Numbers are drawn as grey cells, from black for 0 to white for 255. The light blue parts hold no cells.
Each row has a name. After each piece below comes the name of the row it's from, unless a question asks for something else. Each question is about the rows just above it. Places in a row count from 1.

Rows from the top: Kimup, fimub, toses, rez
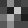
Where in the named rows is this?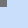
toses, 1
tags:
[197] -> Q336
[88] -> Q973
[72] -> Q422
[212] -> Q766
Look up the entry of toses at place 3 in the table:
Q973
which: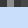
Kimup
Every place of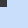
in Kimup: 1 3
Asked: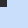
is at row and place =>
fimub, 4
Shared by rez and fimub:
[72]

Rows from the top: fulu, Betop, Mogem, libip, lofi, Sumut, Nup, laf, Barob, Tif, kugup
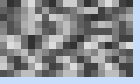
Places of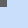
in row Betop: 1 6 8 10 18
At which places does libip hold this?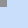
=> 11 14
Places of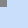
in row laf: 2 7 12 14 17
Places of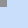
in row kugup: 3 9 15
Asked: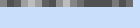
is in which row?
lofi
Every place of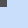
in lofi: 2 8 13 14 15 16 18

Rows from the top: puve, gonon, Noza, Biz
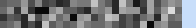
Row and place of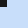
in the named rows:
puve, 20
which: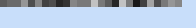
puve
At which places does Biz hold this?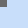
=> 2 11 14 15
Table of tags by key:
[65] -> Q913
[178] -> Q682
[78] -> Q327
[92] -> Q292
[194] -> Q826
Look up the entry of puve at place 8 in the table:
Q327

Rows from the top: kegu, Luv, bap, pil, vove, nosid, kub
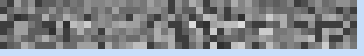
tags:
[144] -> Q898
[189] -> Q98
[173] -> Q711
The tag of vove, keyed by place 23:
Q711
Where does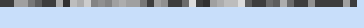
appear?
pil
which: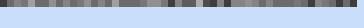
Luv
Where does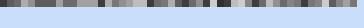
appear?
kub
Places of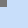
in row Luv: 4 12 21 24 43 47

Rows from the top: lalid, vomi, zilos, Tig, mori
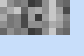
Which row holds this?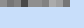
Tig
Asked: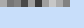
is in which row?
zilos
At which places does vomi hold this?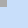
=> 2 6
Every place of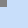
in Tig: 3 7
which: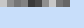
lalid

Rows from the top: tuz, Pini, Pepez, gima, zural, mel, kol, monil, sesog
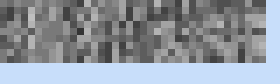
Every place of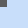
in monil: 3 12 13 19 21 25 31
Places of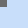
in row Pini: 3 7 11 15 29 30 31 34 36 38
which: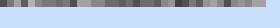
mel
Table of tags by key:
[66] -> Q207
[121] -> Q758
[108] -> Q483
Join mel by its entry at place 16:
Q483

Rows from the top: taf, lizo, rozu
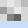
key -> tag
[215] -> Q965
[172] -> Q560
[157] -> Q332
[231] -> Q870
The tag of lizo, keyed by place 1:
Q332
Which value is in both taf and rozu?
[215]
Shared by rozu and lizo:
[215]
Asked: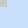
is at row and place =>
lizo, 2
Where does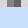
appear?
rozu

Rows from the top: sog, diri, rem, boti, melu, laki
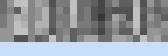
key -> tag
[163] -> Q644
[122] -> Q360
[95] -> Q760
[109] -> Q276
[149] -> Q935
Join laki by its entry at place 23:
Q644
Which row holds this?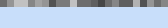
sog
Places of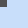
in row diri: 14 17 18 19
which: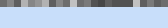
diri

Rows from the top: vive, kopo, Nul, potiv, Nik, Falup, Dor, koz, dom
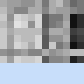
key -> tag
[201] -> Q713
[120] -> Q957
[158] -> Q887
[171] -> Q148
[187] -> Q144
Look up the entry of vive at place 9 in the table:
Q144
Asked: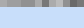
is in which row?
vive
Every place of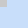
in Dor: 1 4 8

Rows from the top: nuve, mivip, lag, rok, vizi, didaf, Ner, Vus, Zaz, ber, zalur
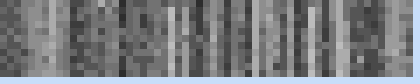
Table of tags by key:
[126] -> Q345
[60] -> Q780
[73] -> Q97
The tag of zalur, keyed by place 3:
Q97
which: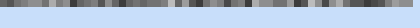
mivip
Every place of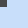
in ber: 1 29 40 47 54 55
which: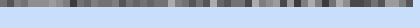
didaf

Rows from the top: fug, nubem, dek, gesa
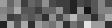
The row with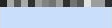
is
gesa
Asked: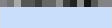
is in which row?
nubem
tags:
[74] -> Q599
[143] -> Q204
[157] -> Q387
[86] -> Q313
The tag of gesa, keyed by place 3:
Q313

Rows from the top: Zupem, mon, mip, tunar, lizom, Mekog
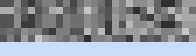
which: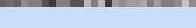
lizom
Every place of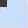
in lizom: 8 16

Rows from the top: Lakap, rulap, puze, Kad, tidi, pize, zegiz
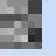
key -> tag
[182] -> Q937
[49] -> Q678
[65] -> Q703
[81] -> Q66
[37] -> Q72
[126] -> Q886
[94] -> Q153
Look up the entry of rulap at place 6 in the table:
Q703
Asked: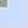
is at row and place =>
rulap, 4
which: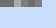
Kad
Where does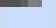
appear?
puze

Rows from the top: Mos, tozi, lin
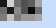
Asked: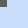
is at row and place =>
Mos, 5
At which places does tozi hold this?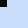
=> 5
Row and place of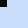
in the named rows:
tozi, 5
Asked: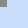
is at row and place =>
tozi, 3

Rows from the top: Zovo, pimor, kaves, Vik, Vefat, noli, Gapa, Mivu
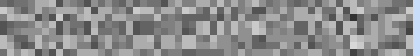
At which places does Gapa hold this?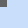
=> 5 9 23 35 37 38 43 56 58
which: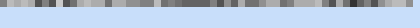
kaves
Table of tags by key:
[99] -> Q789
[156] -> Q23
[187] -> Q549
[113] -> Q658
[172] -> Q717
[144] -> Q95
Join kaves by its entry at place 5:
Q717
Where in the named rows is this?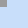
Zovo, 36
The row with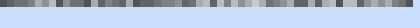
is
Vik

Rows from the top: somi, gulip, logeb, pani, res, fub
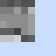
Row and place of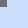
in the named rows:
gulip, 4
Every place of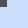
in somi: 2 4 5
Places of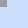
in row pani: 1 5
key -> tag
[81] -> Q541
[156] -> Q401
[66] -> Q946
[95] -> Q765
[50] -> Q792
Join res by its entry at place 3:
Q946
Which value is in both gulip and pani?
[156]

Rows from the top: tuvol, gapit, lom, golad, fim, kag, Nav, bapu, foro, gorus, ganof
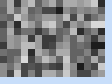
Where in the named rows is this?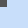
gorus, 5
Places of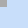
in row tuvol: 2 8 10 11 13
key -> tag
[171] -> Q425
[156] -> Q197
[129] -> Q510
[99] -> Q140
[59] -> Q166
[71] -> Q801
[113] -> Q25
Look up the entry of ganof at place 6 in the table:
Q801

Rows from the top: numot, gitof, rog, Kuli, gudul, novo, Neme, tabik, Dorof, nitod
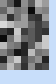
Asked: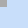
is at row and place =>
Neme, 6
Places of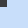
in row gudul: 1 4 6
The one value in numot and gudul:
[90]
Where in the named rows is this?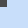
nitod, 7

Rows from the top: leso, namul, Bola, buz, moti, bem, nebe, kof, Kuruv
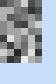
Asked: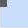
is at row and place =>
Bola, 2
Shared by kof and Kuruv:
[53]

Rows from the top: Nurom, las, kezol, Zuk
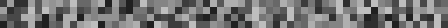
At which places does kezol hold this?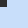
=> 9 29 33 35 48 54 62
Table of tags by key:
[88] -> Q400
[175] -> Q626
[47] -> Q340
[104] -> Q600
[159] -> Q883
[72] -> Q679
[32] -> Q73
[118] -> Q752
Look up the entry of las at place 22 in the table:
Q679
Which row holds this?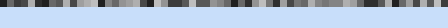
Zuk
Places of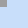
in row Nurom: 2 5 7 9 17 35 37
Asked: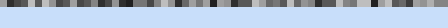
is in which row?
las
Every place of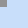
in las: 8 17 25 33 44 61

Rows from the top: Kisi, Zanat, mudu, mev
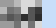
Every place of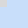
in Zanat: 4
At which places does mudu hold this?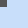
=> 2 5
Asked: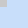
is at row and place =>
mev, 4
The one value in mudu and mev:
[115]
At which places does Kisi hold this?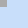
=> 6
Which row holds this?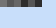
mudu
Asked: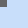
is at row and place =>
mudu, 3

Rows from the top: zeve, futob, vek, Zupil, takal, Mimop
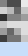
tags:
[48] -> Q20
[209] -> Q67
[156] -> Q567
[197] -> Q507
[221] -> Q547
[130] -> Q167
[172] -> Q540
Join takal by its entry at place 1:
Q567
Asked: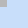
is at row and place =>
futob, 2
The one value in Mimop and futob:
[197]
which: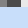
zeve
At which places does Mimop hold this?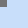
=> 2 3
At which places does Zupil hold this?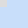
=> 2 3 4

